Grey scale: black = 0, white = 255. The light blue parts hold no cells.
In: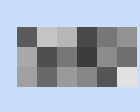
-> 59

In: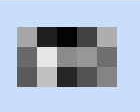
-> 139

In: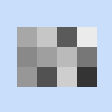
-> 159

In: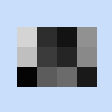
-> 59

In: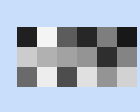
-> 148

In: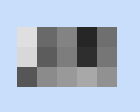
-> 125
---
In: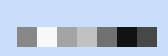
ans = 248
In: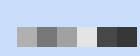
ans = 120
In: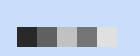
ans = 97
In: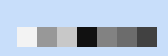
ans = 152
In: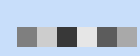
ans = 205
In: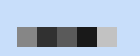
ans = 49
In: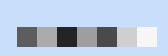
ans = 171
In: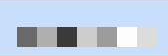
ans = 175
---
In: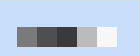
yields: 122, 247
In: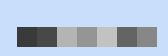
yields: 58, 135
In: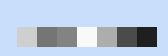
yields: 207, 31
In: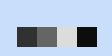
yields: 49, 13
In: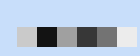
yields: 202, 236
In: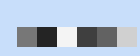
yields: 119, 208
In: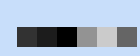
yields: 50, 101
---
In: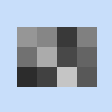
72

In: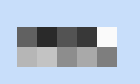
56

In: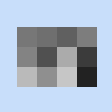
171

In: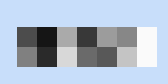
135

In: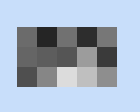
156

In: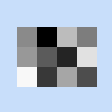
36
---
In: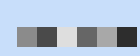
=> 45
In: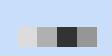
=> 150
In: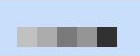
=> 49
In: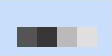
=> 223
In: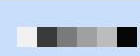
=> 6
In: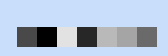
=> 106
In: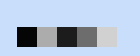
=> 209
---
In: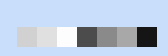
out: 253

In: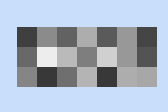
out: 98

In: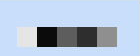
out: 93

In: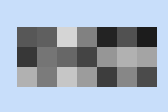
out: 213

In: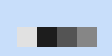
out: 84

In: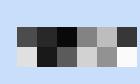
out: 9

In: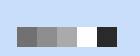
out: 170
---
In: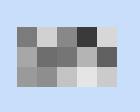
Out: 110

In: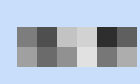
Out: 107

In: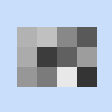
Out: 60

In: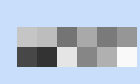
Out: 51

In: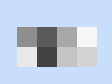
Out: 66

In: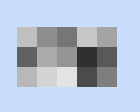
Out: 171

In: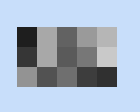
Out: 168

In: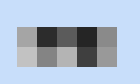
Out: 132
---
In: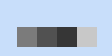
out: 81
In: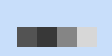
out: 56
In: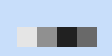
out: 144
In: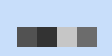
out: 51
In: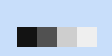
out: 81
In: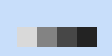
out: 131
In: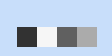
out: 246
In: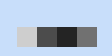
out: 76
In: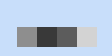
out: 57
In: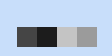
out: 28
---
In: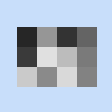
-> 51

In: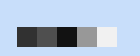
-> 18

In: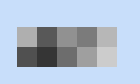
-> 145

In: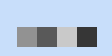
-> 201

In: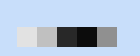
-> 40

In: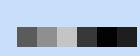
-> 196
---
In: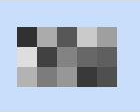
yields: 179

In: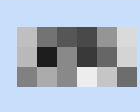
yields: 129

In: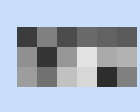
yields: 157

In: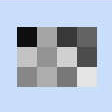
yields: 135

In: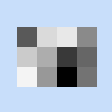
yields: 244

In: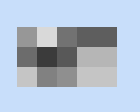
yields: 197
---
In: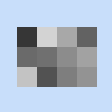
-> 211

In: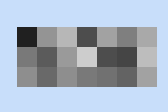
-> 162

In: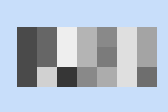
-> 137

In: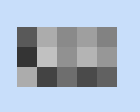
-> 138

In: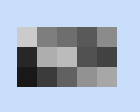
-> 110

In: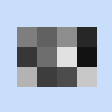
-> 97

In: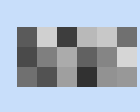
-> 185

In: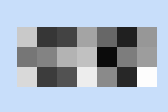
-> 103
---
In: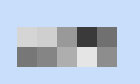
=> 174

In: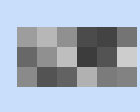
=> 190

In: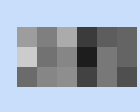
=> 134

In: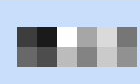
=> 188

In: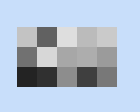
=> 167

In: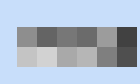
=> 169

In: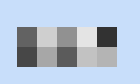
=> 91
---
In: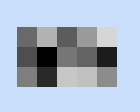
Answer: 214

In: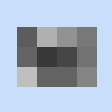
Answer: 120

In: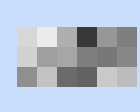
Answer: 127

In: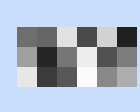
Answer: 32

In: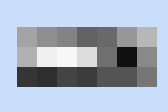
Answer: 183

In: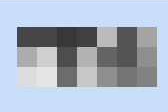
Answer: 164
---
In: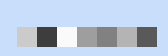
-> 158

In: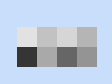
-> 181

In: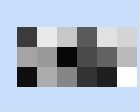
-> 90

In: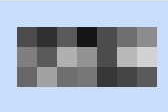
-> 22

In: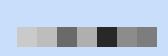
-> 175

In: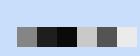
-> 201

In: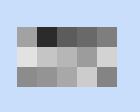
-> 105

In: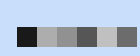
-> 86

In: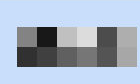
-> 220

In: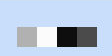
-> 75
